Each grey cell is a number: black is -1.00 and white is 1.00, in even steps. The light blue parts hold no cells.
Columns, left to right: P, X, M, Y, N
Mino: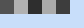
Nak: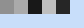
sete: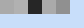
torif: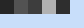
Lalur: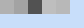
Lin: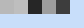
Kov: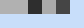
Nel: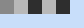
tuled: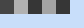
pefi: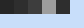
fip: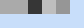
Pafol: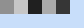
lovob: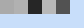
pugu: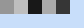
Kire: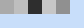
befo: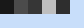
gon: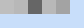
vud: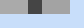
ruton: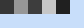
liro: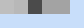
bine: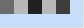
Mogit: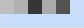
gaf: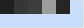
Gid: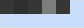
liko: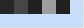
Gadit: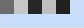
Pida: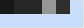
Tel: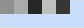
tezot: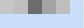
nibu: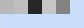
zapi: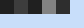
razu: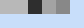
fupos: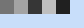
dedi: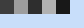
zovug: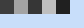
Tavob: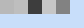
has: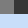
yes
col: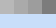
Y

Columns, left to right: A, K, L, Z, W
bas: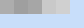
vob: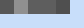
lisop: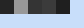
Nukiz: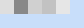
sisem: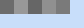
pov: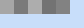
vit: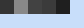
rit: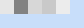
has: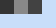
yes
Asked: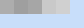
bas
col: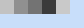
Z
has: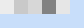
no

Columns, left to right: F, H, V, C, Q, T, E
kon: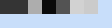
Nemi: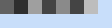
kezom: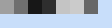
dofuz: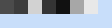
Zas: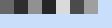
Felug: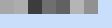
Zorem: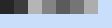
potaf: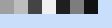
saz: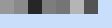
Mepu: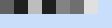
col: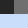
C
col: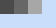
F
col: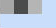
T
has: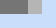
no

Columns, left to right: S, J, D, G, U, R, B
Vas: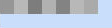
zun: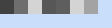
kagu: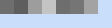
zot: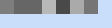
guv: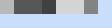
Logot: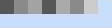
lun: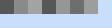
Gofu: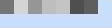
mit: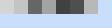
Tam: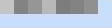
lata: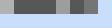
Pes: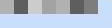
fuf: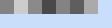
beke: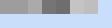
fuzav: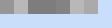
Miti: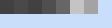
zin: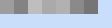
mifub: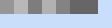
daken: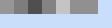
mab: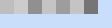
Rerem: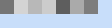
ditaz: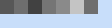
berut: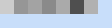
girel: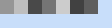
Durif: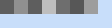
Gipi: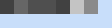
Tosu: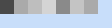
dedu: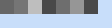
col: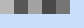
G
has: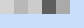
yes
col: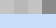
R
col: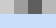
B
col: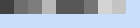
S

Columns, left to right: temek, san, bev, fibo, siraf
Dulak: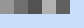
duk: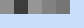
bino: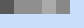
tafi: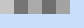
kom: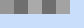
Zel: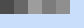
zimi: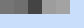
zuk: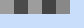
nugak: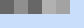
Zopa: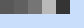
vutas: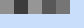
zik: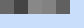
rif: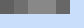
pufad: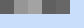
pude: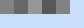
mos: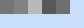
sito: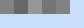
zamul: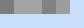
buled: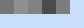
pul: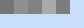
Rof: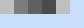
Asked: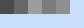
Zel
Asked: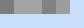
zamul
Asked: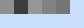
duk

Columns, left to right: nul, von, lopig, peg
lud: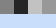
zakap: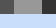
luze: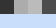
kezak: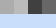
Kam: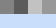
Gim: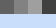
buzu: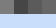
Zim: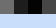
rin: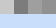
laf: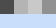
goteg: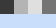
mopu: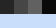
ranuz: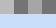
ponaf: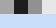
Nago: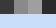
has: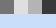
no
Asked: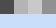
laf
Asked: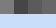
buzu

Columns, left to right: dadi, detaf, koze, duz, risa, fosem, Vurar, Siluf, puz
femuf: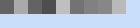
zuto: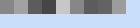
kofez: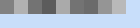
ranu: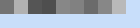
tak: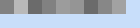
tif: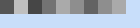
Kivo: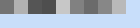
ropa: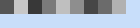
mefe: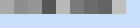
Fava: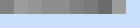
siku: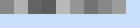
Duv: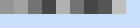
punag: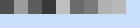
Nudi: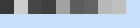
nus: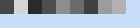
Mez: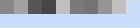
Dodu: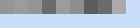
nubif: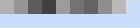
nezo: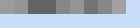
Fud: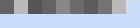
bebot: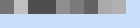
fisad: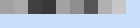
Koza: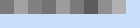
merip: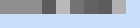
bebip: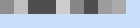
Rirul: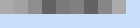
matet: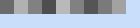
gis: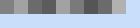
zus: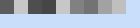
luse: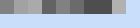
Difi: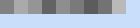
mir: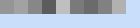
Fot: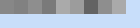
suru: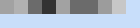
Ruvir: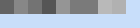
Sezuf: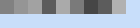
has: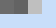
yes
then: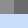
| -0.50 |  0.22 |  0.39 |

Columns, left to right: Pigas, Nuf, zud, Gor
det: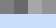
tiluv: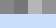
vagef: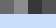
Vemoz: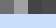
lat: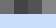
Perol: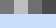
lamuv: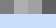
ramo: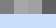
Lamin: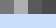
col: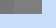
Pigas
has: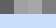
no
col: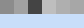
Nuf
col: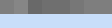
Pigas

